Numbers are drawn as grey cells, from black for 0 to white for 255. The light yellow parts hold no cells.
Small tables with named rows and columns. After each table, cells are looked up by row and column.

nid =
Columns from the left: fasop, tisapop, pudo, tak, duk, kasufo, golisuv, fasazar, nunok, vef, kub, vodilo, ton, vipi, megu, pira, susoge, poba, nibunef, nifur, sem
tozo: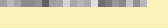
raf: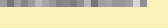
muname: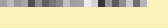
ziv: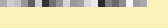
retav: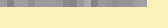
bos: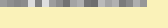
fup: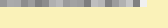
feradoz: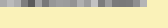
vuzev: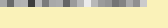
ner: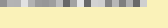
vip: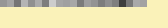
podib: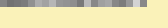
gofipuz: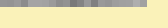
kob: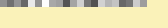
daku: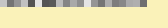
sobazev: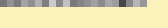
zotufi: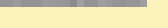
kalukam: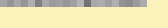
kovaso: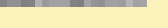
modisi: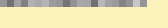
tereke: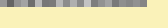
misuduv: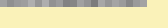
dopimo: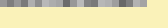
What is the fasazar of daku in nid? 89
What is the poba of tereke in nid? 143
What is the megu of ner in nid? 207
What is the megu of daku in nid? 117
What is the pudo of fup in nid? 169
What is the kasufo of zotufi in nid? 148
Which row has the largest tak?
ner

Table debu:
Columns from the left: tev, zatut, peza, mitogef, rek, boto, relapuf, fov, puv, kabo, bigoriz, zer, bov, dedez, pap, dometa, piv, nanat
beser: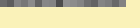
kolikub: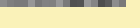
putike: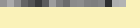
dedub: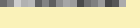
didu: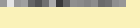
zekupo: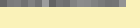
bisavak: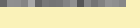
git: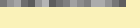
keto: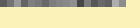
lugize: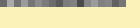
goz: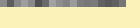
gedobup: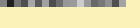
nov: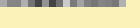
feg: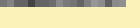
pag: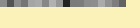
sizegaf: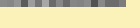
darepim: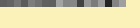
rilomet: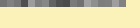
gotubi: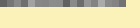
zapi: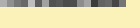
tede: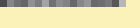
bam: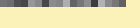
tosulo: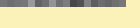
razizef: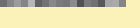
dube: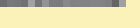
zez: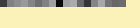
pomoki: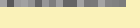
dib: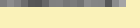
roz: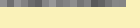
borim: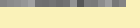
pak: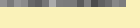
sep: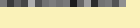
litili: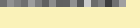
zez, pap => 167
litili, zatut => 146
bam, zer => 118
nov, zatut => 133
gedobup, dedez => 104
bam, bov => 141
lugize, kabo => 124
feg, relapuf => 101
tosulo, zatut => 110
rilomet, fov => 99
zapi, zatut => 143
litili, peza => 128
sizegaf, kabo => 106

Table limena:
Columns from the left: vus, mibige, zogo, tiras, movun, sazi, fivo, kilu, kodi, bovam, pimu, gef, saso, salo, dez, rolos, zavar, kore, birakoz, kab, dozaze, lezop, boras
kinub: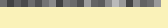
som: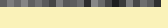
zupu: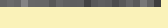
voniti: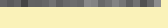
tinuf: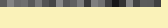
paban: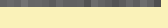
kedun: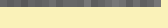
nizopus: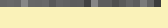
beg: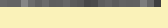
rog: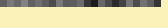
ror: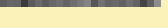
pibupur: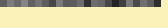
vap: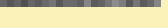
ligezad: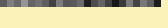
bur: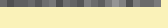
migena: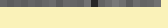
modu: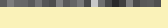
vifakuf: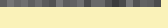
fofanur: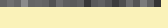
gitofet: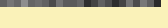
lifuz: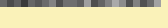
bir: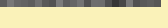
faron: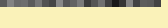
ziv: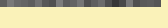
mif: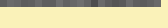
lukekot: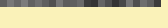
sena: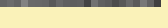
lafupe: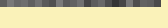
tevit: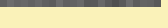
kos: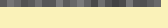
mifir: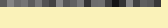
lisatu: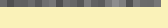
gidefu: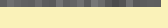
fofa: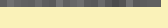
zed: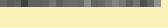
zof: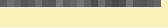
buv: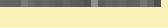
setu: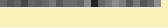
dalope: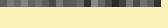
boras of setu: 142
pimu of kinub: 106
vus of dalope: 93
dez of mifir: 111
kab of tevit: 92
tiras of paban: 115
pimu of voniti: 109
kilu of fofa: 90
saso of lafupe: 70
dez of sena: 96
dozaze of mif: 91

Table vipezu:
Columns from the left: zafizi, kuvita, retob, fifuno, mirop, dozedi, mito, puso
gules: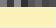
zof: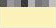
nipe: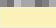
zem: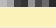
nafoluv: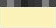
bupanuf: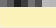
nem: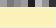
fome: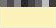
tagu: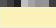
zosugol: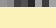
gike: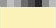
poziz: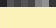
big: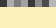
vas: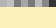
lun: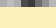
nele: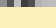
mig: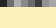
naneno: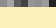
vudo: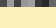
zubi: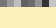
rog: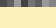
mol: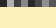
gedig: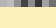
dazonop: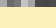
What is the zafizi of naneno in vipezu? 141
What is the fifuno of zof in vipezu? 57
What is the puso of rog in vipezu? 133
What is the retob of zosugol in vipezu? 66
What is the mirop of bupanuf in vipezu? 114
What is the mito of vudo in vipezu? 41
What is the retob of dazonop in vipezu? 119
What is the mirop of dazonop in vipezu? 164
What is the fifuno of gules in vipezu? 49
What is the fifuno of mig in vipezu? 136
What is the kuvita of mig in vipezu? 109
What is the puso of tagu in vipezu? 64
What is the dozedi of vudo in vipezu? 57
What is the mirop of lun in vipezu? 58
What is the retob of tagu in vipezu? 33
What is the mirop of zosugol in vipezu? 40
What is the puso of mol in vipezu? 86

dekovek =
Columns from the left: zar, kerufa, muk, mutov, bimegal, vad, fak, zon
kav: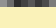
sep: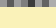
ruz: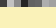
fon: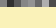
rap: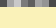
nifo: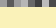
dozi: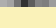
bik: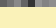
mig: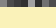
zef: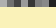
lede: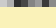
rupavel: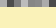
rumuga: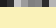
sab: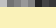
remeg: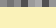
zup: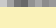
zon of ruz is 161
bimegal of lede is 132
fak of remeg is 81
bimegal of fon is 147
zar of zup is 202
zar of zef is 175
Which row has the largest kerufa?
ruz

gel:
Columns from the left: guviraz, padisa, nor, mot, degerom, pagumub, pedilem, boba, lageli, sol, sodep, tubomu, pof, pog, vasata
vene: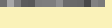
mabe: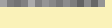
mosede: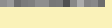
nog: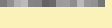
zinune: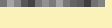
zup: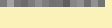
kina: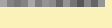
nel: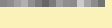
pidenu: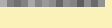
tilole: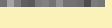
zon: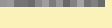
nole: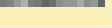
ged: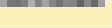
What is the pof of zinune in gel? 63
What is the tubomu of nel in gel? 204
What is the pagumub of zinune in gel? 120
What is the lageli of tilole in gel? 145
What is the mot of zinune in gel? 88
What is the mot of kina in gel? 131
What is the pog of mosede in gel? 137
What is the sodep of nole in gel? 149
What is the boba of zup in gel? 113
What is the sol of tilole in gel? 114
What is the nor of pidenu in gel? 112
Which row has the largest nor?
nog

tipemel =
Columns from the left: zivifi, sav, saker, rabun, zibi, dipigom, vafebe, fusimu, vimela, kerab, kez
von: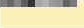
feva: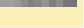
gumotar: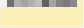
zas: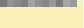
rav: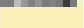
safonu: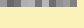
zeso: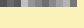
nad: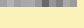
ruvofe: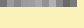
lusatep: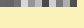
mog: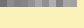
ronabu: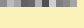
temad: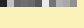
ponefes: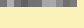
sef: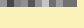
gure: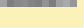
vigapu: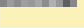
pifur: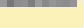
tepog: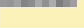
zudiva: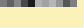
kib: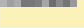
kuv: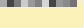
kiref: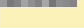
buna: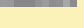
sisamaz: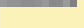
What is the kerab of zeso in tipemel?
180
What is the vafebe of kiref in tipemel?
166
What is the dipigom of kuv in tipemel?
129
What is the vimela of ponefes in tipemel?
140
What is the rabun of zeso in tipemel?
192
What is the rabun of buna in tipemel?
135
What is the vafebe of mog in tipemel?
144
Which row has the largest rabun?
lusatep

